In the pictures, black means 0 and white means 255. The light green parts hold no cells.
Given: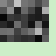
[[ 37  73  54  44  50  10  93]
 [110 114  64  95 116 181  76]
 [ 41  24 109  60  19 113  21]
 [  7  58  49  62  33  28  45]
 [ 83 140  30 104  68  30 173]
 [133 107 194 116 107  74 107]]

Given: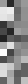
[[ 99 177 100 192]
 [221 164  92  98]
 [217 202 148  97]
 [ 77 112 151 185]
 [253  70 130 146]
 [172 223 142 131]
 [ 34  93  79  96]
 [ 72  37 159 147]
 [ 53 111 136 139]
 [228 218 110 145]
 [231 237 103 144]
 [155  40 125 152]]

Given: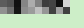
[[144 110  21 141 155 192 149  65 162  64]
 [ 92  82  17 133 172 128  61  68  16 212]]

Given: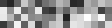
[[ 58 113 243  96 218  68 126 191 204  86 229 221 205 161 122 217]
 [232 183 113 223 137 146 126 121 196  34 210 219 253 203 249 121]
 [235 143 236 101 130 232  64  50 145  97 166 119 169 181  64 108]
 [ 61  37  98 200 144  68 112 131 182 161  41  47 176 154 195 170]]

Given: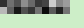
[[184  95  23  80  53 114  11  90  34 116]
 [ 48 112  81 142 105  56  68 205 135 156]]

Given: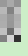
[[128 212  50]
 [192 109 206]
 [173 151 178]
 [171 153 174]
 [184 131 193]
 [153 169 147]]
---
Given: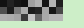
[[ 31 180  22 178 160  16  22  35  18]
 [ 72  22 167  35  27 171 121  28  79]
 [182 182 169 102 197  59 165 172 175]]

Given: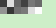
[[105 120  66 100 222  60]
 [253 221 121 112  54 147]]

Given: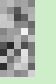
[[130 164 159 187 175]
 [173 166  87 137 171]
 [180  97  70 179 201]
 [106 137 134 198 197]
 [129 242 156 159 133]
 [195 141 183 158 151]
 [120  79 178  40  86]
 [122 226  91 178  52]
 [154 219 169 115 195]
 [101 197 208 154  45]
 [208 146 134 172 161]]

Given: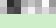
[[152 249 172 195 170  85  45 206]
 [186 219 190 241 208  71  84 187]]

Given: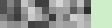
[[ 86 193 131 177 214 182  64  62 154 196  86 133  81]
 [ 44 138  91 162 159 145  83 164 209 153  70 109  79]
 [164 194 208 119 162  58 138 174 200 132  61  91 125]
 [176 192 160 159 168 148  76  72  64 161 140 145 167]]

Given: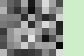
[[ 75 162 218 124  25 166  77  98 144]
 [154 131 197  91  14 107  50  87 178]
 [211  69  40  92 174  45 128 126 131]
 [ 34 175 217 143  45 194  99 108 120]
 [ 39 137  90 162 192 173 182 148  59]
 [151  81  18 123 227  84 174 147  86]
 [  8 167 159 165 125 205 151 133  76]
 [221  92 135  71  57  51  58  92 185]]

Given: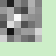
[[130 177 112 143  30 113]
 [144 166  69 101 172 154]
 [139 144 157 250 172 110]
 [138 114  82 175 220  80]
 [213 156 158 133  20 151]
 [182 101 116 153 115 207]]

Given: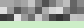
[[137 101 191 165 122  81 131 198 165 153 168 167]
 [109  97 136 222 213 173  89 149 125  87 154 222]
 [189 194  73  53  73 148 204 111 154 226  70  59]]
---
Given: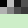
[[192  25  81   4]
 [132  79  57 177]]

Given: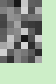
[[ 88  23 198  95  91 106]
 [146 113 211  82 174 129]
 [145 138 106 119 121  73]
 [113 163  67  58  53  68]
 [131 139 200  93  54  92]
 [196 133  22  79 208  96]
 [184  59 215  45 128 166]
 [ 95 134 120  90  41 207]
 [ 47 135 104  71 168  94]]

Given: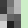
[[118 184  61]
 [137 181  56]
 [100  92 166]
 [ 33  84 209]]

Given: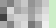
[[128 176 200 148 169 201 151]
 [215 164 184 158 184 217 114]
 [191 209 208 164 206 228  64]
 [132 198 218 120 158 238 170]]

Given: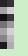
[[ 52  37]
 [208 163]
 [ 57  17]
 [154 115]
 [210 164]
 [186 133]
 [172  27]]

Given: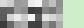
[[204 153 159 235 243 162 191 143 216]
 [ 99 155 143  61  66 133 118 150  95]
 [211 234 203 243  91 226 213 195  91]
 [105 161 174  66  63 155 120 173  59]]

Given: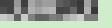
[[ 67 151  63 167 146 158 156  94  83  72  57 163  86  65]
 [ 67 166  86 177 163 178 183  69  72 103  60 176  57  79]
 [187  98 201 129  97  99 125 119 170 188 204 122 123 200]]

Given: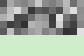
[[168 142 131 151 201 140 126 146 184 112 155  81]
 [189 216 158  57  93  82 107  80 177 222 142 135]
 [196  72  75 113 156 147  60 225 117  85 146 175]
 [ 62  76  49 180 169 161  65 209  92  65 133 109]
 [189 102 125 158 170 129 149 107  49  57 224  91]]
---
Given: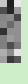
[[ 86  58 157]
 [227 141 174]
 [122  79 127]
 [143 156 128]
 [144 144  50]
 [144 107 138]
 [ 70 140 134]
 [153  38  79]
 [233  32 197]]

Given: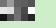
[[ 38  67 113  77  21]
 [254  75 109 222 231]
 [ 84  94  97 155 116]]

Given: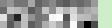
[[ 75   2 110 249 110 170 202 173 116  94 189 137  89 178]
 [164 185 190 222  82 252 246 124 115 147 192  34 102 225]
 [181 168 149 211 181 213 145 195 116  91 164 183 193 106]
 [154 119 105 114  90 103 137 116  99 167 117 116 148 133]]

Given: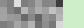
[[216 120 141 111 179 147 165 135 126]
 [182 136 148  99 136 105 150 154 164]
 [173 193 160 173 146 182 112 130 161]
 [ 61 136 133 163 134 125 223 127 141]]

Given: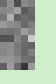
[[153  54 106 155  95]
 [109 114 139 150 147]
 [128 105 123 144 135]
 [ 99 107 121 141 135]
 [201 110 133  83  83]
 [136 157 123 114 117]
 [123 104 134 139 154]
 [101 108  97 175 119]
 [105  89 160 142 134]
 [126 137  78 146 109]]

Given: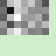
[[112 138 130 172 238 205 123]
 [186 147 194 129 147  75 151]
 [109 174 157 161 255 192  95]
 [146 142 145 187 208  21 112]
 [ 82 138 200 169 215 189  90]]

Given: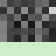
[[ 42  66 125  33  93  37  66 133]
 [ 35  88 106  60  77  65  66 126]
 [ 54  38 134  25 123  23  78 128]
 [ 76 138  82  92  37 106  66 101]
 [208  47 119  53 141  49 124  52]
 [ 48 107  99  68  60  77  63 120]]
